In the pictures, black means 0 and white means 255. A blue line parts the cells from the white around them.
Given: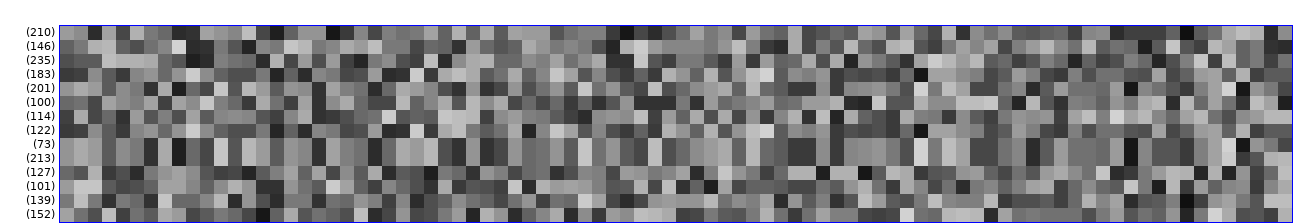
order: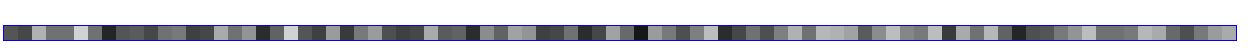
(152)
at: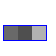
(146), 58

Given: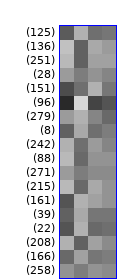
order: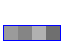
(242)
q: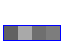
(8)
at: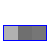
(125), 2
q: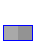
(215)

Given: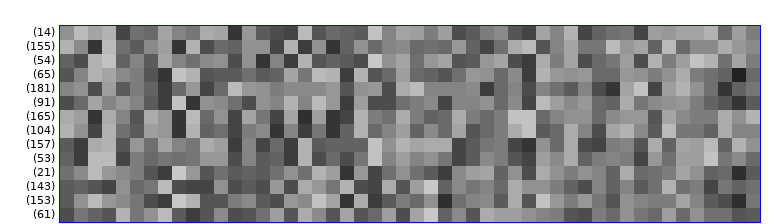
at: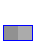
(65), 44
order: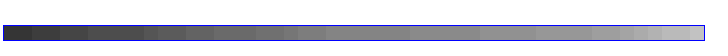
(91)
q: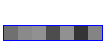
(54)
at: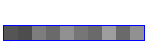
(61), 37
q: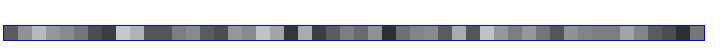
(153)

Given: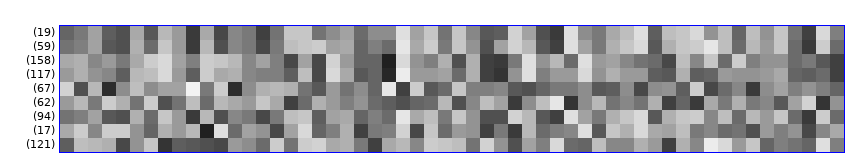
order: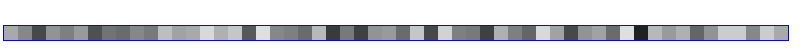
(17)
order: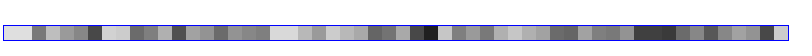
(158)
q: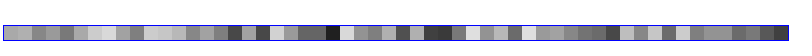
(158)
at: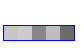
(94), 45

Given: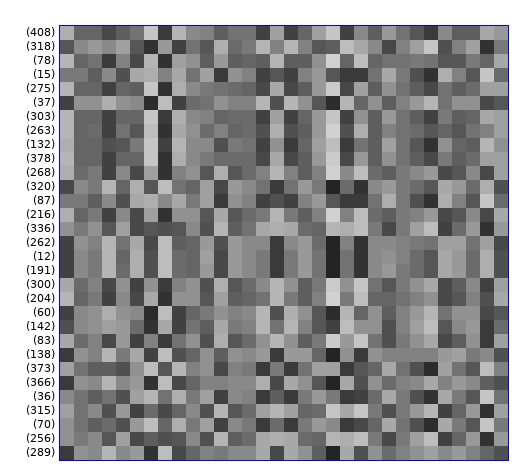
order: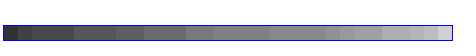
(268)
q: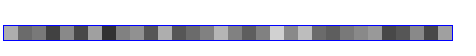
(268)
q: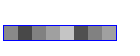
(318)

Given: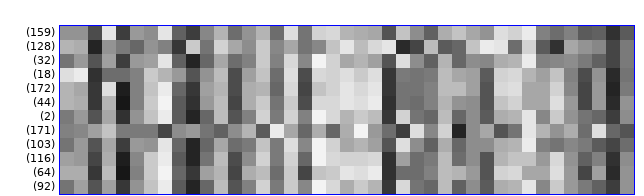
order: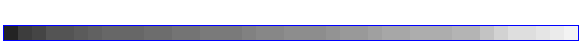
(171)
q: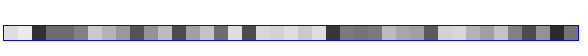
(18)
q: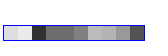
(64)
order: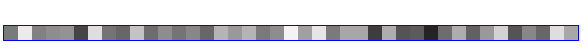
(103)
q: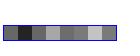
(103)
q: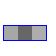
(171)
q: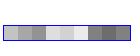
(159)

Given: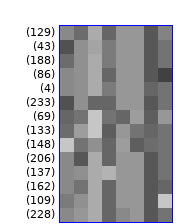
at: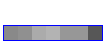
(137), 1
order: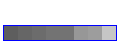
(133)
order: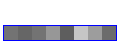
(133)

